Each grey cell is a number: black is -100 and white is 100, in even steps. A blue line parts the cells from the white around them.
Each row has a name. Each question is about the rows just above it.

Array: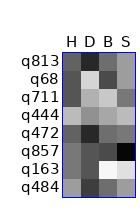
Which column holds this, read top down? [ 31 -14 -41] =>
B
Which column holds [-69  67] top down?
D

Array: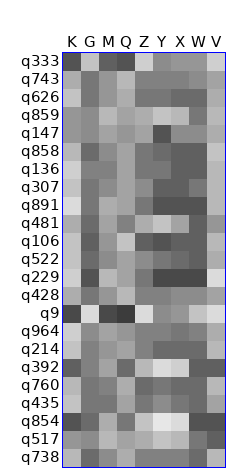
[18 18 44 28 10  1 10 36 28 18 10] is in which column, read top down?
M
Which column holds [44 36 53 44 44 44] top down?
V
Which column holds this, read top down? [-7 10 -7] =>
Z

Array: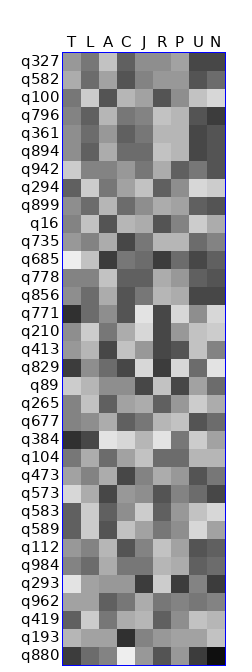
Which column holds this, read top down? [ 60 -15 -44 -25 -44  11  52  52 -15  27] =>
U
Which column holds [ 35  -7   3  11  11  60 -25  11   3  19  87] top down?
T

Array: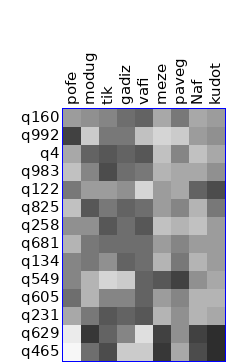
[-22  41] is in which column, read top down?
Naf
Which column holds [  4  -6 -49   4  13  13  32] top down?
paveg
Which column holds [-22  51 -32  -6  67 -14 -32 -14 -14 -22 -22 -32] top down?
vafi
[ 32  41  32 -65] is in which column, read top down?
kudot
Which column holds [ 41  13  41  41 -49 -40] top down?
Naf

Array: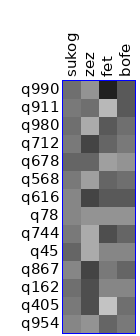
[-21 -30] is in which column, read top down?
fet
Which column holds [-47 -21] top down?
zez
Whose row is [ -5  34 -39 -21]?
q744
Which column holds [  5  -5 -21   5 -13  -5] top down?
sukog
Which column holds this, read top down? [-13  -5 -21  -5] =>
sukog
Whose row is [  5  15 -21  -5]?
q954

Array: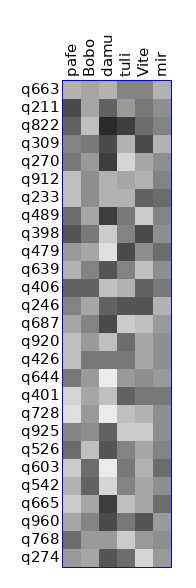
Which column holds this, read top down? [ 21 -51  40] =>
tuli
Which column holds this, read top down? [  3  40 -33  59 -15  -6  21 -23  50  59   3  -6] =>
tuli
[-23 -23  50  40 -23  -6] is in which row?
q406
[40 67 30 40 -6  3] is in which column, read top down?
tuli

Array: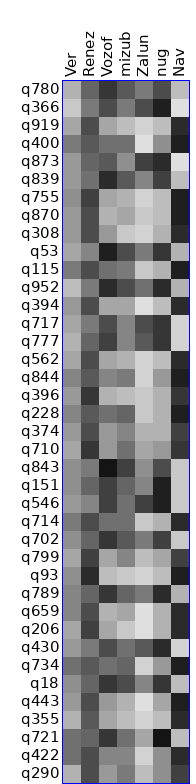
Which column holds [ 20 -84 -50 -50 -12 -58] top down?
Vozof
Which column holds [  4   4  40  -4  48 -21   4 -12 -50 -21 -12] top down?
mizub
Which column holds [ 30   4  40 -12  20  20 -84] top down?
Vozof

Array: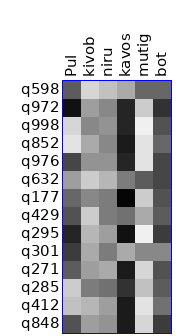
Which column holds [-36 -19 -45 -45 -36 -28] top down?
bot
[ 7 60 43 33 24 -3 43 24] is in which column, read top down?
kivob
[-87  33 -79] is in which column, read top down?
kavos
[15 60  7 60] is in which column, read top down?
kivob
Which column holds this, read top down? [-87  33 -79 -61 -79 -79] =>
kavos
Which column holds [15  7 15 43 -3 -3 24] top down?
niru
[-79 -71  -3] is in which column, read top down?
kavos

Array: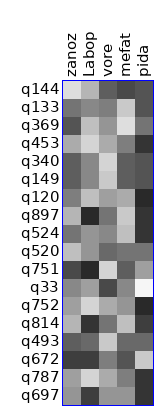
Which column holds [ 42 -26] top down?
zanoz
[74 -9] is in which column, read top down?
zanoz
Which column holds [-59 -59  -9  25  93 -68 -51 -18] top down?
pida
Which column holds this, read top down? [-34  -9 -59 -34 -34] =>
pida
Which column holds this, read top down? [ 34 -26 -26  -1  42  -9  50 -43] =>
zanoz
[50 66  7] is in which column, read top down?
Labop

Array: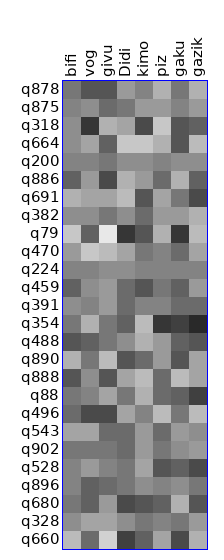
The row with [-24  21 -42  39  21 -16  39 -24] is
q886
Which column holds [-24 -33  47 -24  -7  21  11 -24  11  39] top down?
gaku
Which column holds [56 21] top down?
bifi
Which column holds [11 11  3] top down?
bifi
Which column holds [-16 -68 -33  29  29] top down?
gazik

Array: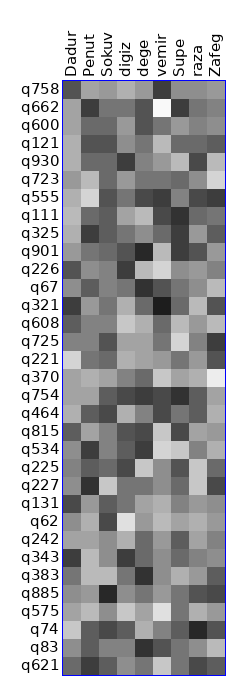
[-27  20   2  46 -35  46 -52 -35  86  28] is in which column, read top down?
Zafeg
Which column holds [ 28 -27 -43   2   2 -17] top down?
Sokuv

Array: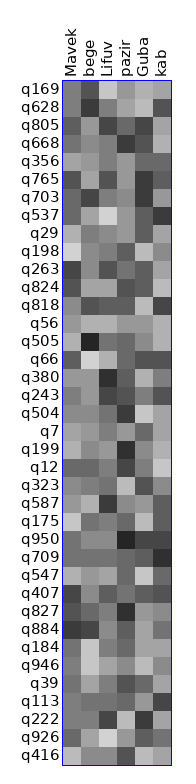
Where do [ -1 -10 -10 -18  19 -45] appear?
q113
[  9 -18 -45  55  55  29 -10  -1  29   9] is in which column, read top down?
bege
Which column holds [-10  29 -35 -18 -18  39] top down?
Mavek

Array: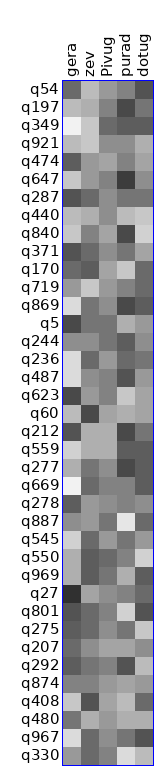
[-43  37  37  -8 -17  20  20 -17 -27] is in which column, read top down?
zev
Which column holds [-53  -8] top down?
purad
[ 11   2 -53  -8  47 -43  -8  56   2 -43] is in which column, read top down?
purad
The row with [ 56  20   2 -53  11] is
q647
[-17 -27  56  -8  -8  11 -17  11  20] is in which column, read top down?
zev
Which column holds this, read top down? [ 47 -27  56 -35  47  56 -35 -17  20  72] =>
gera
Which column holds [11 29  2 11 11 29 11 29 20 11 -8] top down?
Pivug

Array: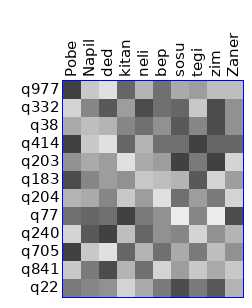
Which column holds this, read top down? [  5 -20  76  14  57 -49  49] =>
kitan
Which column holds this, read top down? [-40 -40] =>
zim
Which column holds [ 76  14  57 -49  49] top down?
kitan

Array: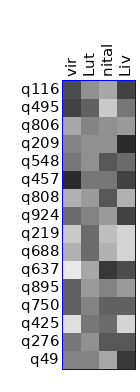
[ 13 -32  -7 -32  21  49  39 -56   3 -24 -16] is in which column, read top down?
nital
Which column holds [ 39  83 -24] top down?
vir
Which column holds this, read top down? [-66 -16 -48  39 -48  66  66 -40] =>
Liv
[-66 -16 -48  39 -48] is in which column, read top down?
Liv

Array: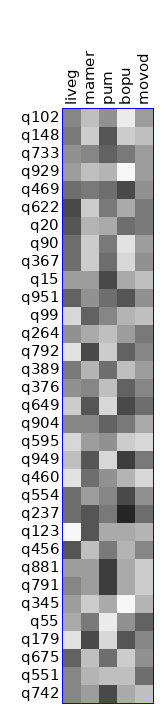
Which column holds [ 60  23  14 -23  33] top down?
mamer
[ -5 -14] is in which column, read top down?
pum
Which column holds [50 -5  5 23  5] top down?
movod
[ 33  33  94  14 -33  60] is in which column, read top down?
bopu
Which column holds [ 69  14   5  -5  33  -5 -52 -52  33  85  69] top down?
pum

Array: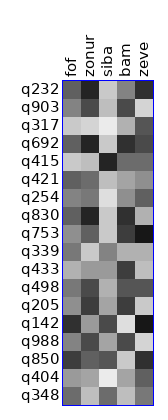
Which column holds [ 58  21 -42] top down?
zonur
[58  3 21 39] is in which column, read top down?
siba
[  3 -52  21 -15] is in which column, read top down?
fof
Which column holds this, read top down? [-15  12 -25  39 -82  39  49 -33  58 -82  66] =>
zeve
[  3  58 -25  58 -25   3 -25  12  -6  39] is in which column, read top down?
fof
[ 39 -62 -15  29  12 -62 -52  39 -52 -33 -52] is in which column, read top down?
bam

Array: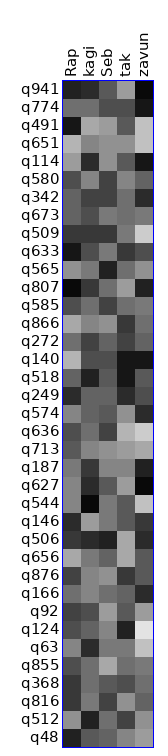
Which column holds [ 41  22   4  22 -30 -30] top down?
tak
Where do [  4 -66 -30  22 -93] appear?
q627
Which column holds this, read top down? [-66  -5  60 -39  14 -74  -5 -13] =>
zavun
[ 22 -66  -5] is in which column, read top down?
kagi

